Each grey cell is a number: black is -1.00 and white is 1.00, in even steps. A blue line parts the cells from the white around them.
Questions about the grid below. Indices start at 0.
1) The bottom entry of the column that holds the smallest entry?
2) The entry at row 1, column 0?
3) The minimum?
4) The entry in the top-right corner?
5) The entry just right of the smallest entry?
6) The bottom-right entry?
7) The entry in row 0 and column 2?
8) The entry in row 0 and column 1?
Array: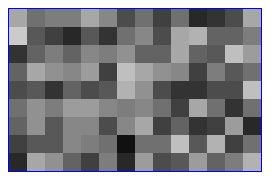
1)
-0.69
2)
0.59
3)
-0.87
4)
0.31
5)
-0.12
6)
0.40
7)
-0.02
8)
-0.12

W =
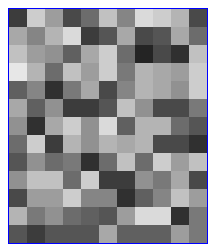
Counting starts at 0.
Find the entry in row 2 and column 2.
0.14
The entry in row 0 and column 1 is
0.61
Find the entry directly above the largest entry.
0.51
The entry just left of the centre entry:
0.14
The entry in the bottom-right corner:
-0.05
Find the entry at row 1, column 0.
0.32
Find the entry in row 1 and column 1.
0.04
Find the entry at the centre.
0.71
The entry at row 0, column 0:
-0.53
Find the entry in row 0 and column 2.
0.23
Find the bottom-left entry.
-0.33
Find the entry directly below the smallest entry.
0.41
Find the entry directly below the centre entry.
0.41
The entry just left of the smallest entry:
-0.15
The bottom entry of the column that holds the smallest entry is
-0.25
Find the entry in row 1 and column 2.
0.41
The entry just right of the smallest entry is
-0.43
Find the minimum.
-0.72
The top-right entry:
-0.43

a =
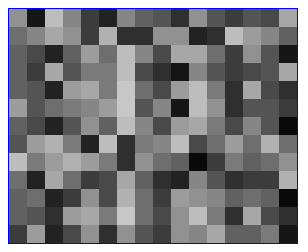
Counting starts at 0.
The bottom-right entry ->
-0.83
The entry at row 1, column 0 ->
-0.14
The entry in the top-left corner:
0.14
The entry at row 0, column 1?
-0.83
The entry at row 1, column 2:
0.31
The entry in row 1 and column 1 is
0.05
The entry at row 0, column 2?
0.48
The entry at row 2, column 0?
-0.24
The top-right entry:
0.31
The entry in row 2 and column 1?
-0.43
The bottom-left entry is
-0.53

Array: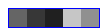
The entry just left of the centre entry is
-0.57
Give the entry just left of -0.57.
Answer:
-0.21

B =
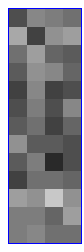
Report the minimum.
-0.68
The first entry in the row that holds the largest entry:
0.24
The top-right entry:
-0.12
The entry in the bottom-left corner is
-0.02
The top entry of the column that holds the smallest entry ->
-0.02
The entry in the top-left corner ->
-0.39
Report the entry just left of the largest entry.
0.14
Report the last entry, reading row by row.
-0.12
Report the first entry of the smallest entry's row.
-0.29
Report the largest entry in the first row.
0.06
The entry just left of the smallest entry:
-0.02
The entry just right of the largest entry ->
0.14
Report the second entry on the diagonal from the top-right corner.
0.14
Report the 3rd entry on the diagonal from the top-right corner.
0.24
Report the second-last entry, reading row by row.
-0.12
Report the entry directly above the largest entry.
-0.12

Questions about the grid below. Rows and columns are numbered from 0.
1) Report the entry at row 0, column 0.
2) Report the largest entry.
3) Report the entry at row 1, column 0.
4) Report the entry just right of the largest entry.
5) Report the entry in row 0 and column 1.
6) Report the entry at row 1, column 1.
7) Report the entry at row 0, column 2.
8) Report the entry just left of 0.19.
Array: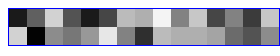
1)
-0.80
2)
0.91
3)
0.65
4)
0.02
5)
-0.25
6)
-0.98
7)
0.65
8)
-0.07

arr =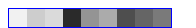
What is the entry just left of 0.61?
0.89
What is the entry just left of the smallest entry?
0.71
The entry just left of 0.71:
0.61

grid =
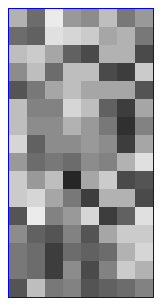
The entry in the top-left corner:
0.40
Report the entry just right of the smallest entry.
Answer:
0.30
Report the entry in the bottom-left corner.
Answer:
-0.34
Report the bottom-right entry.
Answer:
0.02
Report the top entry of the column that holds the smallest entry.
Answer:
0.20
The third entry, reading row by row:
0.84
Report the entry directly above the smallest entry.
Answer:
-0.15
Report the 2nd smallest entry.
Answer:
-0.62
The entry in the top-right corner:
0.20
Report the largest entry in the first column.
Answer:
0.68
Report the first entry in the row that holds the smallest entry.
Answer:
0.59
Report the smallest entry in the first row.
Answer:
-0.15
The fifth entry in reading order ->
0.10
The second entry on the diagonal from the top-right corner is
0.40
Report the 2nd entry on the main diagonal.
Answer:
-0.24
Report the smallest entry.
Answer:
-0.70
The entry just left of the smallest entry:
0.49

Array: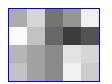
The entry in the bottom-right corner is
0.60
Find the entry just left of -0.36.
-0.54
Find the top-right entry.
0.88
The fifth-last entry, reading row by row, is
0.52
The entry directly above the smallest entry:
0.17
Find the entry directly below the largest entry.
0.43
